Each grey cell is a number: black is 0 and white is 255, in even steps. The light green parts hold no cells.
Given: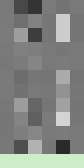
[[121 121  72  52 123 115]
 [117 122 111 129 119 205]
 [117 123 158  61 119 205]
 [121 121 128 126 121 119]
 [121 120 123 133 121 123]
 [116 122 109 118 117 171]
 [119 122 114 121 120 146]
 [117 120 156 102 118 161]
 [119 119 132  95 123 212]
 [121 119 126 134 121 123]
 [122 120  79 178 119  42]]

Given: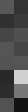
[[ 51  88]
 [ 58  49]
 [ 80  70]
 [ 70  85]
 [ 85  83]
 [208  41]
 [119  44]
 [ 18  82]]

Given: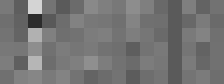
[[114 121  94 212 116  90 107 137 127 120 141 127 105  90 127  99]
 [106 111  98  44  89 109 130 120 118 112 132 112 111  90 104 123]
 [112 115 100 177 128 111 114 124 127 115 126 118 106  90 122 131]
 [113 120 119 142 113 124 118 122 114 111  94 115 121  90 117  99]
 [113 125  95 182 109 121 127 143 125 114 107 124 119  90 123 103]
 [110 112 129 134 122 131 115 100 108 115  92 110 116  90 116 123]]

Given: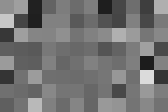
[[175 144 159  33  99 125 108 126  30  71 110  62]
 [121 199  69  31 129 129  89 108  82  69 129  72]
 [136  55 159 133 132 144 116 129 139 176 155 118]
 [ 73  95  92  89 120 110 104 109  84  99 124 160]
 [130 155  96  94 129 102 112 129 117 110 127  28]
 [ 52  52 114 156 111 110 108 112 118 151 112 219]
 [125 112 107 100 136 117 117 103 116  72 118 153]
 [114  95 115 185 128 107 133 102 153 148 116 136]]

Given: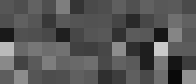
[[ 74  86  78  98  79 126  52  74  78  95  80  97  88  90]
 [ 97  79  96  86  56  89  84  82  83  69  41  71  85 112]
 [ 87  25  81  79  73  31  71  85  88  49  91  88  22 133]
 [ 92 186 105 119 109 114  65  63  71 141  47  30 202  93]
 [ 61 137  67  90 126 100 105 111  73  98  90  30 122  21]
 [145  93 140  85  77  79  96  90  47  61  95  73 109   9]]

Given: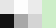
[[235 230 253]
 [212  19 168]]

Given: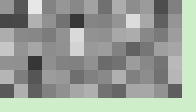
[[128 150  87 231 131 150 136 162 112 173 141 155  77]
 [149  71  72 177 145 114  55 133 130 148 220 168  96]
 [157 173 137 135 124 146 218 146 144 168 172 136 122]
 [166 198 148 166 141 145 211 153 157 130  98 118 159]
 [185 145 144  54 143 130 129 145 107 114 156 136 116]
 [182 181 126  85 156 152 111 129 137 176 128 141 113]
 [ 94  89 175  95 129 144 166 175 114 102 166 167 146]]

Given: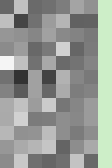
[[145 103 193 106 112 125 164]
 [ 98 191  69 113 156 181  97]
 [121 150 145 134 161 137 131]
 [123 139 156 104 121 209 102]
 [132 245 192 113 168 106 115]
 [121 113  50 161  67 178 134]
 [131 130  91 161 103 171 125]
 [155 171 193 156 203 118 134]
 [155 170 209 123 125 142 136]
 [141 183 145 147 188 142 123]
 [169 151 170 181 197 100 141]
 [104 139 200 111 101 111 195]]
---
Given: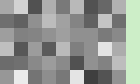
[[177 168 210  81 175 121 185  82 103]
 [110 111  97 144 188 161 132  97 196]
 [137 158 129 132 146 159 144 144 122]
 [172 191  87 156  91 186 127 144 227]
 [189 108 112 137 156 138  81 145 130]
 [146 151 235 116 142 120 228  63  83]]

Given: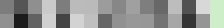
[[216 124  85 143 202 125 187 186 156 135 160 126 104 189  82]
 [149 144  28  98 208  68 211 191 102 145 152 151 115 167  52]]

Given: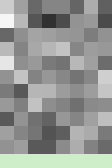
[[ 96 204 160 104 133 133 101 172]
 [ 75 246 184  85  49  76 147 153]
 [146 103 143 164 159 151 149 125]
 [152 185 132 168 182 195 134 157]
 [108 230 143 153 122 115 184 160]
 [207 146 195 131 151 135 116 135]
 [197 122  88 182 181 156 141 157]
 [141 153 128 194 142 131 112 138]
 [190  89 147 113  99 151 133 160]
 [122 160 133 117  83  94 180 171]
 [106 146 157  89  89 139 173 130]]

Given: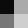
[[170  10]
 [206 119]]

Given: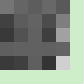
[[ 89 117 101  93 104]
 [126  65  92  99  76]
 [161  57  82  97  62]
 [ 99  95  97  97  96]
 [208  58  63  95  52]]

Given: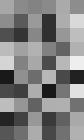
[[141 167 138 131 138 170]
 [217 141  90 154  48 173]
 [190  79  52 135  48 151]
 [177 187 161 178 129  99]
 [238 213 130 168  75 184]
 [ 33  25 144 109 183  73]
 [225  73  63 173  24 118]
 [113 189 150  98 175 176]
 [169  36  66 152  58  97]
 [177  86 111 172  72 113]]
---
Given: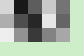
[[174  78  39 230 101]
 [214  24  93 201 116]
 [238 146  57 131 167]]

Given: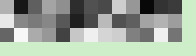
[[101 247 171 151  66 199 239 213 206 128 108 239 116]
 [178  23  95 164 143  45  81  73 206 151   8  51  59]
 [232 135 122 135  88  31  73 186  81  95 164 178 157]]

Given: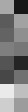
[[ 71 113]
 [ 84  37]
 [ 91 162]
 [ 99 143]
 [127 119]
 [169  23]
 [206 156]
 [234 191]]

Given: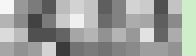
[[166 146 158 211  59 115 123 115 130 138 158 158 146]
 [180 138  66 123 203 240 195 107 130 172 166  94 138]
 [219 188  80  80 100 166 180 146 180 152 226 100 172]
 [246 152 123  87 188 211 195  94 130 211 203  80 195]]

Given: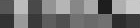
[[ 51 154  57  93  80 113 106 113  45  57]
 [ 87 188  73 148 181 135 169  30 175 200]]

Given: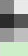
[[ 43  85]
 [133 233]
 [148 190]]

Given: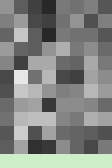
[[ 72 231 113 183  72  64 162 140]
 [ 80 198 183 147 127 133 183 155]
 [ 86 204  80 162 106 100  93  80]
 [ 93 162  48  56 140 100  72 121]
 [100 198  93  40 121 113 113  86]
 [106 155 162  56 140 140 133 106]
 [113 183 190 190 133 121 175 162]
 [127 155  72  64 113 147  80 127]
 [133  64 169 169 106 100 169 121]
 [147  93  64  40 121 113 127  86]
 [155 100  93 147 175 121 140 106]]

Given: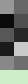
[[ 11  79]
 [ 26 201]
 [ 87  40]
 [136 110]
 [151 102]]

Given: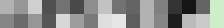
[[134 107 150  86 215 157 122 222 230  93 178 134  29 186 201]
 [178 150 207  80 114  73 142 194 114 100 178 128  51  21 100]]
